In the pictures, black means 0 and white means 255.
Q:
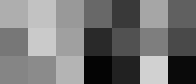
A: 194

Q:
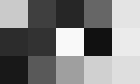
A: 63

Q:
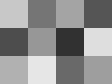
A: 117

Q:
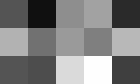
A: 16

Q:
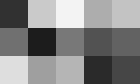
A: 202

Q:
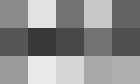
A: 226
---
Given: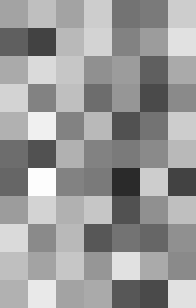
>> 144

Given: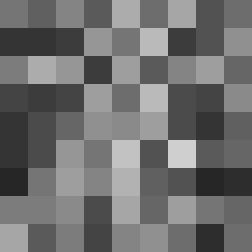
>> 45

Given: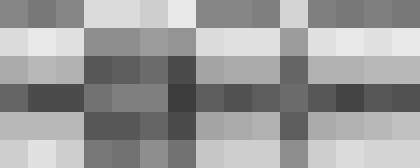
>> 81

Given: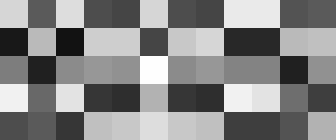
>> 145

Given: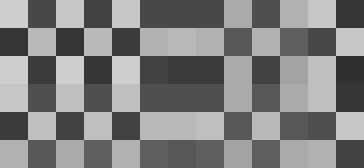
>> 54

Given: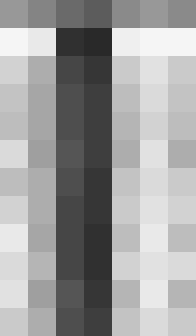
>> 218

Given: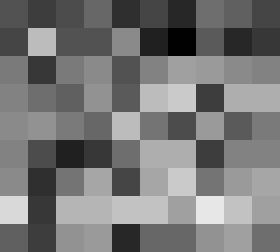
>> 166

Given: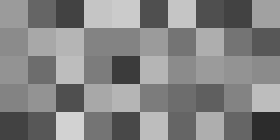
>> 139

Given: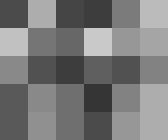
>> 130
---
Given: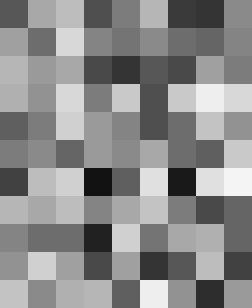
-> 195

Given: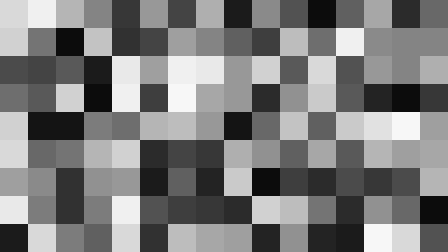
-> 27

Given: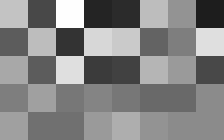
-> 160

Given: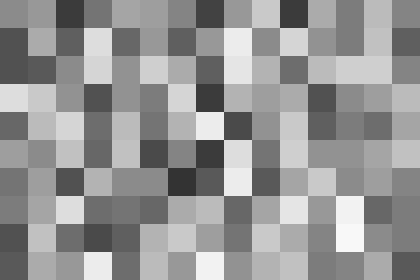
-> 89

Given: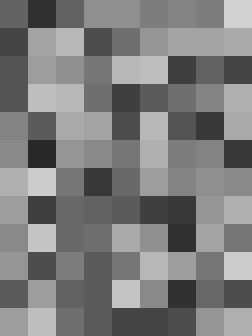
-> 157
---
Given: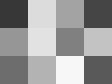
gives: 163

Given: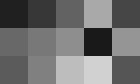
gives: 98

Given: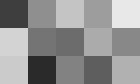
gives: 196

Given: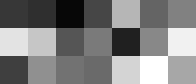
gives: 7

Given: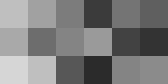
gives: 124

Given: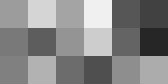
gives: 164

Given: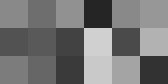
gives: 145
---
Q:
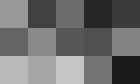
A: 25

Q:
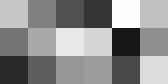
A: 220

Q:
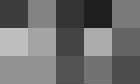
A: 76

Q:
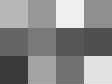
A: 225

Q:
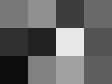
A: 95

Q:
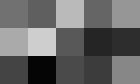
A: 135

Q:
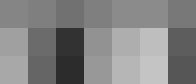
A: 86

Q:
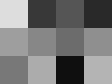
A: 180

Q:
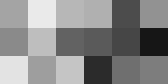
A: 125

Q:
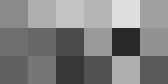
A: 90
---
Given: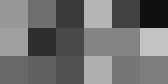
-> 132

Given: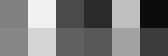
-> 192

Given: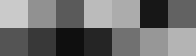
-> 23

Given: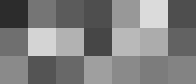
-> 172

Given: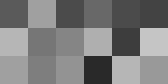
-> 61

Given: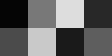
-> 221
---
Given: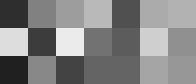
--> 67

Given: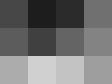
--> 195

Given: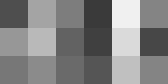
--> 106

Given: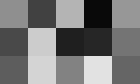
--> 130

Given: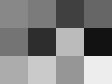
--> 150

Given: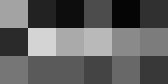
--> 90
